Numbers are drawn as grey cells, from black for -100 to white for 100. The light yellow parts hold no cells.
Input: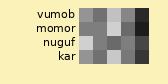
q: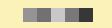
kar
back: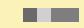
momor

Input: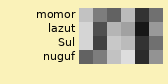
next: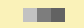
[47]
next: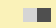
[42]
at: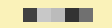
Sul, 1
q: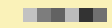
momor
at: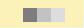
nuguf, 1
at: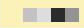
nuguf, 2
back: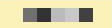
Sul

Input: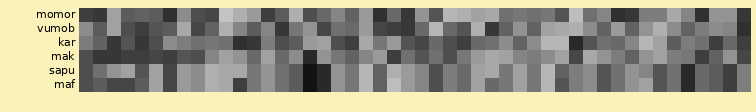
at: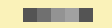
maf, 37
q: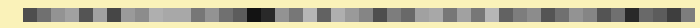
sapu
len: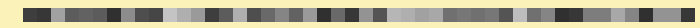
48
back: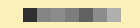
vumob
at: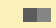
vumob, 12

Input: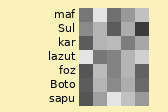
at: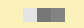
lazut, 0
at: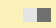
maf, 1
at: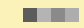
Boto, 0
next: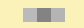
[-23]
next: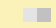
[20]
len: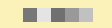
5
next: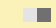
[20]

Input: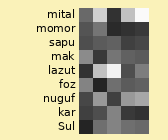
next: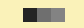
[-13]
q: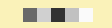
mital
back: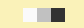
mital
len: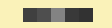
5
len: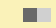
2

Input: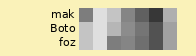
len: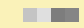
4
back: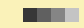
mak
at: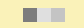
mak, 0
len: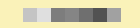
7
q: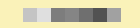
foz

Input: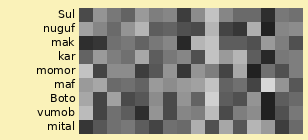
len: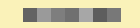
7
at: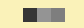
momor, 7
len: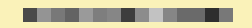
15
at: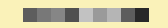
kar, 5
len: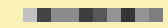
10
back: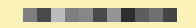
vumob
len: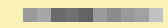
10

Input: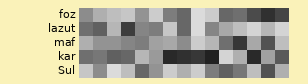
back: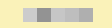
foz
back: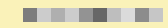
Sul

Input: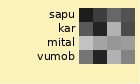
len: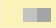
2
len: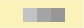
3
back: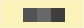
sapu
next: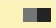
[40]
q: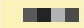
kar

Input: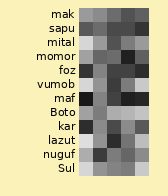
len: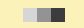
3
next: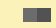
[-25]

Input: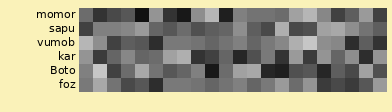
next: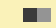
[-21]
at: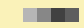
momor, 16

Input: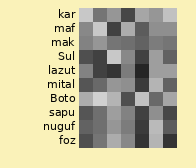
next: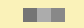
[-59]
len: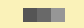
3
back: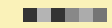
foz
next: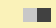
[35]
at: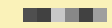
Sul, 0
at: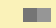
kar, 1

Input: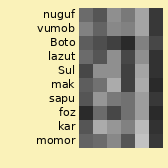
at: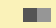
sapu, 0
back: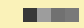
sapu
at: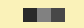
Boto, 3

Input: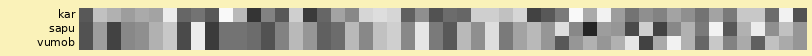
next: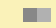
[-4]
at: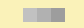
kar, 1
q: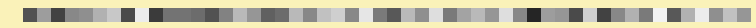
sapu
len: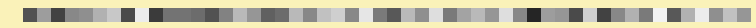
52

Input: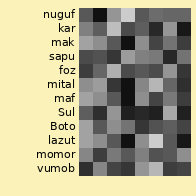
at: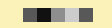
lazut, 2
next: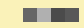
[-41]
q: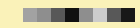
lazut
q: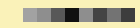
mak
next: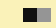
[60]
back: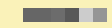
nuguf
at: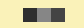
vumob, 0

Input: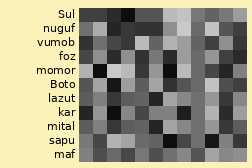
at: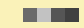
nuguf, 8
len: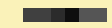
6

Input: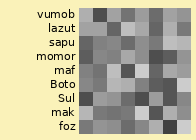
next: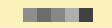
[60]
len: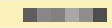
6
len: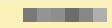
6

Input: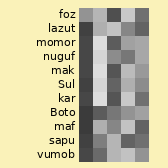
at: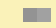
Boto, 3
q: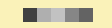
lazut
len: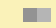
2

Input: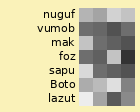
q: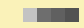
mak
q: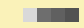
sapu
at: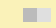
Boto, 1
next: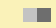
[-25]
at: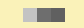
mak, 0

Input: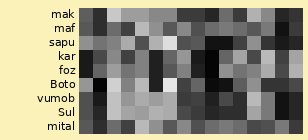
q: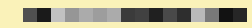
vumob
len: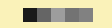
5
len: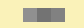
3
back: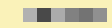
foz
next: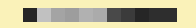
[29]

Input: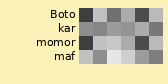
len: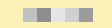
5
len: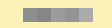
5

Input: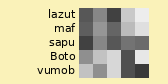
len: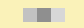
3
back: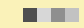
vumob
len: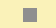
1
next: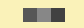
[58]
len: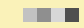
4
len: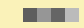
4

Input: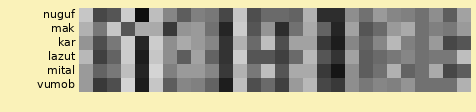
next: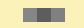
[-6]
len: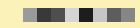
8
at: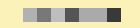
mital, 11
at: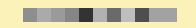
kar, 6
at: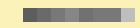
lazut, 20

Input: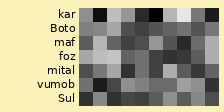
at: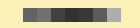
foz, 3
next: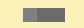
[24]
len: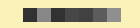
7
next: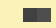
[18]
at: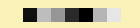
kar, 1
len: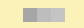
3
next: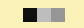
[-67]

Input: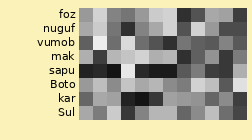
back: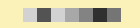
nuguf
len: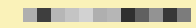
12
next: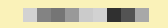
[26]

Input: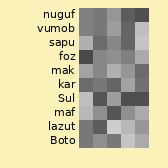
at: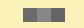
sapu, 1
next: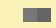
[28]
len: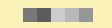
5
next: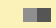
[12]
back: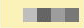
vumob

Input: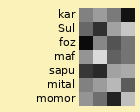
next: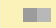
[-29]
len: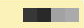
4
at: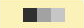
Sul, 1
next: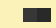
[27]
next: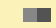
[-9]
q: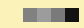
kar

